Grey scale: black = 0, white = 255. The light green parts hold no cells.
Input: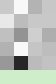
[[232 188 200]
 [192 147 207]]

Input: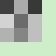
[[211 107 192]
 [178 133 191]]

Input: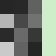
[[181  72 114]
 [ 42 106  55]]

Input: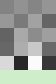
[[152 122 162]
 [ 99 169 140]]

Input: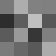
[[ 45  93 192]
 [ 91 154  54]]

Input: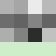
[[109  99 132]
 [174 130  44]]

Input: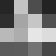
[[ 46 165 198]
 [185 173 230]]

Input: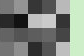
[[ 40  18 193]
 [ 99  84  93]]

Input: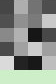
[[ 80 144 122]
 [137 178  22]]
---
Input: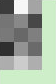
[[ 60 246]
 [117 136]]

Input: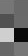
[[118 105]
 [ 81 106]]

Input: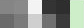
[[133 137]
 [106 122]]

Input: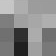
[[198 174]
 [126 160]]

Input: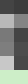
[[ 68  60]
 [185 132]]

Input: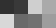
[[ 48  57]
 [216 106]]

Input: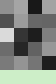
[[144 165]
 [ 80 156]]

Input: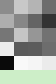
[[140 200]
 [174 135]]

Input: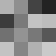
[[179 143]
 [ 60 122]]
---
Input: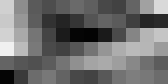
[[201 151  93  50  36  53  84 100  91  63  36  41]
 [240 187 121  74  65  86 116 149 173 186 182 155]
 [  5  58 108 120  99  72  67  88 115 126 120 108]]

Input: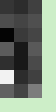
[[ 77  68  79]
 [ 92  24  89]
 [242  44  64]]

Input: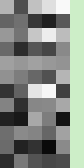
[[100 112  54  32  88]
 [105  44  86  70 137]
 [145 125 103  81 181]
 [131  47 135 137 168]
 [110 138 132 102 162]
 [ 44 121  83  71  75]]

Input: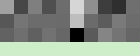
[[ 87 117 108 108 107 190 107  92 122 108]]

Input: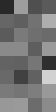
[[102  95 114 174]
 [138 138  94 154]
 [105  65  97 209]
 [152 154 108 139]]

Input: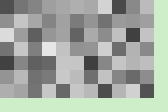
[[143 197 167 132 161 123 148 114 154 150 159]
 [115 198 127 230 194 146 148 207 109 179 137]
 [148 184 113 122 200 187 111 194 133 106 141]]

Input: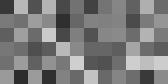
[[122 113 157 137  47 103 130 128 131  75 123 149]
 [119 110  79  93 185 137 102 102  94 165 108  92]
 [154  44 155  48 130 105 194 105 133 109  57 139]]

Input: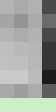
[[165 148 171 107]
 [191 185 182  54]
 [201 202 187  28]]
